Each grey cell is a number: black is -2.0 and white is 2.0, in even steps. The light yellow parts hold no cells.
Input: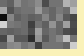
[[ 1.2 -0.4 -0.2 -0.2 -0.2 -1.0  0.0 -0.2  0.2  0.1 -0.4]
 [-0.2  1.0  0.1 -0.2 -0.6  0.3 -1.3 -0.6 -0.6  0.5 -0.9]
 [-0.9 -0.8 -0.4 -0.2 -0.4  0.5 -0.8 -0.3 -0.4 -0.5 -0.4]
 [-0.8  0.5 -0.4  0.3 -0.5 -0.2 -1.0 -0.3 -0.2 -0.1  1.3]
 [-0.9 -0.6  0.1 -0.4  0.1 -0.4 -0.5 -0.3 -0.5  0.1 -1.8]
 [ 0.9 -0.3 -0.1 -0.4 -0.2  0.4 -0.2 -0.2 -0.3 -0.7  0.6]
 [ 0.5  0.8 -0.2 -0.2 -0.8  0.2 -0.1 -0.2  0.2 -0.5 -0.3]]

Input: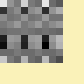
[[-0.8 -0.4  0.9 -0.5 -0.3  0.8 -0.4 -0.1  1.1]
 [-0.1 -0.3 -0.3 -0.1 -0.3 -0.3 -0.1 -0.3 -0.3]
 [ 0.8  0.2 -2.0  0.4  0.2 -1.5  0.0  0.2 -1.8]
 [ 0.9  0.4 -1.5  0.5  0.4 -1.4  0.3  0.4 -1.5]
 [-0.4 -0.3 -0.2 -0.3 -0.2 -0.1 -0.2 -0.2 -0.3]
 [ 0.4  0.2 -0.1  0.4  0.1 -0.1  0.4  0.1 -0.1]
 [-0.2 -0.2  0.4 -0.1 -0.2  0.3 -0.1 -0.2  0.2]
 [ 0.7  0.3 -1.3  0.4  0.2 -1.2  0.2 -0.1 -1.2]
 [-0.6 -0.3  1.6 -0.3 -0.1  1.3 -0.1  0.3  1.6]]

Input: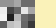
[[-1.1 -0.4  1.2  1.0 -0.5]
 [-0.6 -0.3  0.9 -1.5  1.8]
 [ 0.6  1.6 -0.4 -0.9  1.7]
 [-0.3 -0.3  0.6  0.3  0.3]]

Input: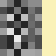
[[ 0.5  0.6  0.6 -1.5  0.5 -0.1]
 [-0.8  0.0 -1.4  0.6 -1.4 -0.9]
 [-0.8 -0.5 -0.8  1.7 -1.4 -0.9]
 [ 0.3 -0.5  0.9 -1.5  1.5  0.5]
 [-0.7 -0.3 -1.4 -0.6 -1.2 -0.5]
 [ 0.4 -0.4  1.0 -1.6  1.3  0.1]
 [-0.7 -0.2 -1.4 -0.1 -1.3 -0.8]
 [ 0.2  0.2 -0.2 -1.4 -0.2  0.5]]

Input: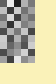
[[ 0.7  0.2  1.6 -1.0  0.5]
 [-0.8  1.3  0.5  0.1 -0.8]
 [ 1.2 -0.7  0.2 -0.4  1.1]
 [ 0.9 -0.5  0.8 -0.8  1.2]
 [-0.9  1.1 -0.1  0.8 -0.8]
 [ 0.4  0.0  1.2 -1.2  0.5]
 [-0.2  0.3 -1.0  1.4 -0.2]
 [ 0.5 -0.2  1.2 -1.1  1.0]
 [-0.1  0.8 -1.5  1.7 -0.5]]

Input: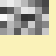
[[ 1.1 -0.3  0.3  1.0 -0.6  0.8  0.4]
 [ 0.1 -0.2  1.2 -0.4  0.4  0.9 -0.6]
 [ 1.3  0.0 -1.1 -1.2  0.0  1.4  1.9]
 [-0.6  0.5  1.5  1.6  0.6 -0.5 -1.0]
 [-0.9 -0.5  0.1  0.9  1.4  1.7  1.5]]

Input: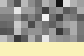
[[-0.2  0.4  0.2  0.3  0.5  1.6 -0.2  0.7 -0.6 -1.1  0.4  1.0]
 [-0.1  0.7 -0.2 -1.1  0.5 -0.1  0.3  0.3  0.0  1.0 -0.6 -0.7]
 [-0.1  0.7  0.5  0.0 -0.5 -0.2  0.2 -0.8  0.5  1.2 -0.3 -0.4]
 [-0.6 -0.1  0.1 -1.0 -0.3  1.8 -0.5  0.0 -0.5  0.3 -0.1 -0.1]
 [ 0.7 -0.3 -0.6  0.3  0.1 -1.0 -0.1  0.5  0.5  1.6  0.3  0.3]
 [ 0.5  0.8  1.5 -1.7  0.4  0.8 -0.3  0.2  0.9 -0.7  0.1  1.0]]
